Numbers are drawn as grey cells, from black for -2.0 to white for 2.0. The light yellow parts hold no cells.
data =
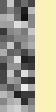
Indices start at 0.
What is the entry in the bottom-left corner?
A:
0.7
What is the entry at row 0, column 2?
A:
-0.9
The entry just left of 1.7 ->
-0.1
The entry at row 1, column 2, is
-0.5
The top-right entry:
-0.9
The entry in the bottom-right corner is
0.3
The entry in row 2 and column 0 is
0.7
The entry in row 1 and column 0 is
-0.5
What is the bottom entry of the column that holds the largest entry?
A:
0.7
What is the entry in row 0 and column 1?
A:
1.1
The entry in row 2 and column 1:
0.9
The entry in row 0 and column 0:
-0.5
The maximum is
1.7

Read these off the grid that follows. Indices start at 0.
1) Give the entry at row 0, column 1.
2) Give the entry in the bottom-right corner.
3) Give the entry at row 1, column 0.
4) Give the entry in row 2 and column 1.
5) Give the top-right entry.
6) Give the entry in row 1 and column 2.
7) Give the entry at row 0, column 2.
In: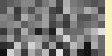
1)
-0.5
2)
-0.5
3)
-0.7
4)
-0.1
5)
-0.5
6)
-1.1
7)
-0.3

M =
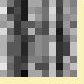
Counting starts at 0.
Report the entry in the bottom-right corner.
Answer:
0.0
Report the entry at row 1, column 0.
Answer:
1.6
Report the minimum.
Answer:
-1.8
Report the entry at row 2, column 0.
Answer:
0.6
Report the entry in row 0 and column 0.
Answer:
0.8
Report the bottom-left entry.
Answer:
0.6
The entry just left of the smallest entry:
-1.0
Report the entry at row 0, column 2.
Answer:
-1.0
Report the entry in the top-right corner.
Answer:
0.0
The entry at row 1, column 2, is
-0.8
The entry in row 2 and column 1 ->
-0.4
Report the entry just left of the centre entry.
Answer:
-0.8
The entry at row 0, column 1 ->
-0.2
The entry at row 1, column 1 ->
-1.2
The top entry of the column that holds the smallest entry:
-1.6
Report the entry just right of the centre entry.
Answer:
0.0
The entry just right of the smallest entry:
0.6

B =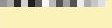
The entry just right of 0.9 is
-0.7
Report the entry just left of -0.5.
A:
-1.5
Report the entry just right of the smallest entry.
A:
-0.5
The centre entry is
0.9

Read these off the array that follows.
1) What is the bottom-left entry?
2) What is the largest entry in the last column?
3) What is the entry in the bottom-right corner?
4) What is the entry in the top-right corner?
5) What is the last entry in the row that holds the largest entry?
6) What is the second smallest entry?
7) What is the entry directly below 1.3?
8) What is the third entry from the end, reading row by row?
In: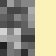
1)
-1.1
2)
0.7
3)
-0.1
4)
0.1
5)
-0.5
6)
-1.3
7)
0.7
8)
-0.3

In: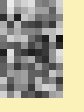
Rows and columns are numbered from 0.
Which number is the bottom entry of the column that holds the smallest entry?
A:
0.7
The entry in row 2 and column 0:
-1.3
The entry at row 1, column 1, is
1.5
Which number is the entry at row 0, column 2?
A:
0.9
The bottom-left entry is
1.3
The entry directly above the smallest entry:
1.3
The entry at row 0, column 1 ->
1.7
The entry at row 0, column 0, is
-0.1
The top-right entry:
1.3
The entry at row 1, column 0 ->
-0.1
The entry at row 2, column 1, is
0.7
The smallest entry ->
-1.7

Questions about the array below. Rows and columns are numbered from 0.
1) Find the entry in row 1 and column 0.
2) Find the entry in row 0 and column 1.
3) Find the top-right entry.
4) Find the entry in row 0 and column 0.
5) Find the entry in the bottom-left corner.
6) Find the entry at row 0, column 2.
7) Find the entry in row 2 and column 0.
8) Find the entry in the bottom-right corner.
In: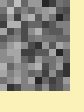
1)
-0.2
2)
-0.2
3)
-0.4
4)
0.4
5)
0.6
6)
1.0
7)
-0.6
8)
0.0

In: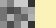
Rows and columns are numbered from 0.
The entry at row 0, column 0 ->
0.6
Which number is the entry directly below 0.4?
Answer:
-0.4
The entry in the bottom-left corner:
0.2
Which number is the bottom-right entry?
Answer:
-1.2
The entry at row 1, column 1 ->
-0.8
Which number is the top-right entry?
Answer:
-1.2

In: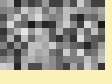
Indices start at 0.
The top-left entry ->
0.4
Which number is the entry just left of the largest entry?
0.8
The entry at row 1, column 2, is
-0.2
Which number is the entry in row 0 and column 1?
0.8
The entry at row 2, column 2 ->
1.2
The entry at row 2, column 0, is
-0.8
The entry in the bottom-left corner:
1.2
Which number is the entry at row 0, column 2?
-1.4
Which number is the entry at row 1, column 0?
0.0
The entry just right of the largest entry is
0.4
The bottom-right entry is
-1.2
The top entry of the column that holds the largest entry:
-0.2
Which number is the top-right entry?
-1.0
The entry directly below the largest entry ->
1.0
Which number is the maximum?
1.6
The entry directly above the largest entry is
-0.4
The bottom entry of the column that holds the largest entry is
0.8

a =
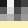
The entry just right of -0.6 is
1.4
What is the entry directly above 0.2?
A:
-1.0
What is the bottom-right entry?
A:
0.4
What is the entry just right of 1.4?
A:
-0.8
